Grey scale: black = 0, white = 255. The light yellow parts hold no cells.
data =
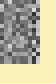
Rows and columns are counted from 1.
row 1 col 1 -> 102
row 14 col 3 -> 76
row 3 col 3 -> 121
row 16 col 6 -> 100
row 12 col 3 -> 207
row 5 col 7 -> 162
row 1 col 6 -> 132
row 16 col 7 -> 100
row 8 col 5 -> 92
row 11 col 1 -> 172
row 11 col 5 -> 139
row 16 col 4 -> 95
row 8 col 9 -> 56
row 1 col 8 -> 122
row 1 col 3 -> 206
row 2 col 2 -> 100
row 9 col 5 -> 164
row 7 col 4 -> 102
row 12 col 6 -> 174
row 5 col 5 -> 87
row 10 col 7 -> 125
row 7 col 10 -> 193
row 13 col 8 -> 151
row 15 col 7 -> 110
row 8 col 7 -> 115
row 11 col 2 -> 111
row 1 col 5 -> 108
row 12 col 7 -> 105
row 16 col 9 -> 62
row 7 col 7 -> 115
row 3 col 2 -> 127
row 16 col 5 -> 134
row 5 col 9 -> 110
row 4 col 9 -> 47
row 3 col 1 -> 179
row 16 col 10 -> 206
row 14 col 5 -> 152

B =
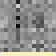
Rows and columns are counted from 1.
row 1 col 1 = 146
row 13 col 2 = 81
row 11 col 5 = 106
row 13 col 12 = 113
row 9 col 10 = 138
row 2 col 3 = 153
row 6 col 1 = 180
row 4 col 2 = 152
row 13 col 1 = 130
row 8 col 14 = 110
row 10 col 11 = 131
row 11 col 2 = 108
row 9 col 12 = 149
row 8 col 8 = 166
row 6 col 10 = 114
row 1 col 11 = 153
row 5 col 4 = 123
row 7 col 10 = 83
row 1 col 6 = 146
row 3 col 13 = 164
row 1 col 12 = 121
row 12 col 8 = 175
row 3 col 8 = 129
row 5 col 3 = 146
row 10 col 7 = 129
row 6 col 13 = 154
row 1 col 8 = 104
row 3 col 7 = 132
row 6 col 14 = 186
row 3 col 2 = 146
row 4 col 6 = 127
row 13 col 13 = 146
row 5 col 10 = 100
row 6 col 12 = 174
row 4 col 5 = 134
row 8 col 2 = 104

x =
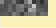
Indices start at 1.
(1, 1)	134
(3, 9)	149
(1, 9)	53
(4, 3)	83
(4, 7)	106
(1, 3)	84
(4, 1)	90
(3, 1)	79
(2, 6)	127
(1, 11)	48
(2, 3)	98
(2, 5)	111
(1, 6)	53

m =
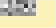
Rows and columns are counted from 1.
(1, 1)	204
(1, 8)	194
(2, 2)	243
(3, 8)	156
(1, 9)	172
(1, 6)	115
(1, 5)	94
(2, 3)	154

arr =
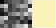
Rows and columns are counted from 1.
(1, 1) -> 7
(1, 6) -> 82
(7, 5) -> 177
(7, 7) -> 229
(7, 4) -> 122
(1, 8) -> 207
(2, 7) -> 165
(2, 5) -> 129
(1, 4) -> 103
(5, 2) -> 208
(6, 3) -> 77
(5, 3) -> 58
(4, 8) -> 150
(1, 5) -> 107
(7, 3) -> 71
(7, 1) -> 82
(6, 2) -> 78
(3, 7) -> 109

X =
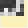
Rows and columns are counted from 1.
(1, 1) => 69
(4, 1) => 194
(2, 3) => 52
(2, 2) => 57
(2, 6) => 68
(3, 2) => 242

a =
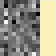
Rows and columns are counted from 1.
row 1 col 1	137
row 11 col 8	86
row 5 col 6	82
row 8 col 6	154
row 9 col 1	125
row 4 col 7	110
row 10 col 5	159
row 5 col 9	55
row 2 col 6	158
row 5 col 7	107
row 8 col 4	84
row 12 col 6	95
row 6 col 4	7
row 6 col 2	250
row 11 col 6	123
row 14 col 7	60
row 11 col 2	93
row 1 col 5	58
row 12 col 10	74
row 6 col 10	101
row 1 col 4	78
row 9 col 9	133
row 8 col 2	162
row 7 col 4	97
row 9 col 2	71
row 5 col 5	136
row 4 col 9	64
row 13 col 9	77
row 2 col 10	35
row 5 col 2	56
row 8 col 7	100
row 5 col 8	75
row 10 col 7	90
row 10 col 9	172
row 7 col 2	152
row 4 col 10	1
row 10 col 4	112
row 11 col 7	92
